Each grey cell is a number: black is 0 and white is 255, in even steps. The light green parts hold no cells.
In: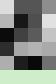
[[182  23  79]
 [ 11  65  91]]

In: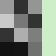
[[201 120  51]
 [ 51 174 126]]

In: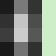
[[ 49 196  77]
 [ 61 203  87]]

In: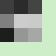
[[127 204 202]
 [ 29 150 167]]

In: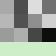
[[183  82 143]
 [155 174  70]]

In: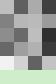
[[129 183 186]
 [141 106 190]]
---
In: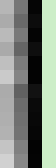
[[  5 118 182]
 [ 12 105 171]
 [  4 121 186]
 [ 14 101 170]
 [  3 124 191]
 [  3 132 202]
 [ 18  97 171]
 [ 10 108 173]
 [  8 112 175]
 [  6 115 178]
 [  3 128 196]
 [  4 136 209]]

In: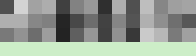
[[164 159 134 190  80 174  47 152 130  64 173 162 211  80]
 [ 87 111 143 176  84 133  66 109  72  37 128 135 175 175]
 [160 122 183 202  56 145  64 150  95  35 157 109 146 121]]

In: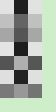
[[226  30 226]
 [192 100 192]
 [167  85 166]
 [227  29 227]
 [ 86 175  84]
 [224  34 223]
 [116 152 121]]

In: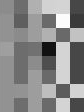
[[ 71 212 210 176 109 140]
 [ 58 251 106 157  95 146]
 [194 105 177 157 139 146]
 [ 71 212  18 113 109 159]
 [ 71 212  78 140 109 146]
 [ 71 212 106 157 109 146]
 [210  91 190 157 147 146]
 [ 71 212 106 157 109 146]]

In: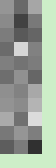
[[166 105 149]
 [121  66 138]
 [101  89 124]
 [129 214 107]
 [124 115 127]
 [102 145 110]
 [168 130 143]
 [180 139 147]
 [220 112 170]
 [126 149 120]
 [ 48 123  93]]

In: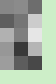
[[109 139 135]
 [204 117  94]
 [230 127 177]
 [181  57 151]
 [ 72  93 157]]
